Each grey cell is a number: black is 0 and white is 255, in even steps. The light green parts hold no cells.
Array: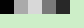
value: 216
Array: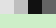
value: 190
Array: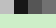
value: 22
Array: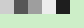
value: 158
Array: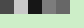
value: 22
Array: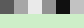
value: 146
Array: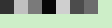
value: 207
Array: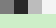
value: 40
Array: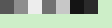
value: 199
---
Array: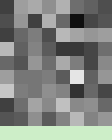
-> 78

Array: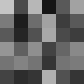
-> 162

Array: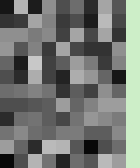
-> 86

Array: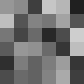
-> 32

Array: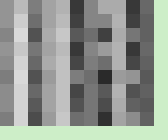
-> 104

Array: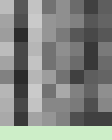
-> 94

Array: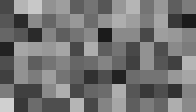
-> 124

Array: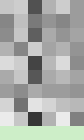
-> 156

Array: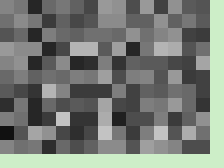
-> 84
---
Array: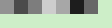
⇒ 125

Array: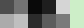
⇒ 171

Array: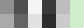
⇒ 170

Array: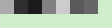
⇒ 27

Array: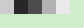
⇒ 204

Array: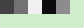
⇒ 65
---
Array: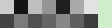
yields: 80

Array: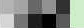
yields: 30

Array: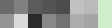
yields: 42

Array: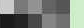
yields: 72

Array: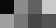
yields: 70

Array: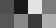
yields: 58

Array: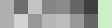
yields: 152
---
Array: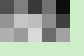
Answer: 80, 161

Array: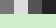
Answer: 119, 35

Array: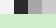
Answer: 242, 203

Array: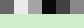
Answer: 103, 136

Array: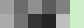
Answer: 158, 191

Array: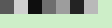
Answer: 88, 185

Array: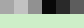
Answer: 167, 93

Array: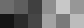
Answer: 109, 188
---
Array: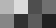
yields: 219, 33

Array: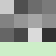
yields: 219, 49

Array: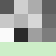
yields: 250, 42

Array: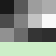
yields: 248, 25

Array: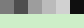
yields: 209, 15

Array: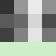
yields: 234, 50
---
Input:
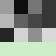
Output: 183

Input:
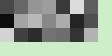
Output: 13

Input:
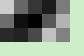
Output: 109

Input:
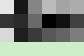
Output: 51

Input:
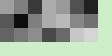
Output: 87

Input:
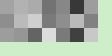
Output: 142
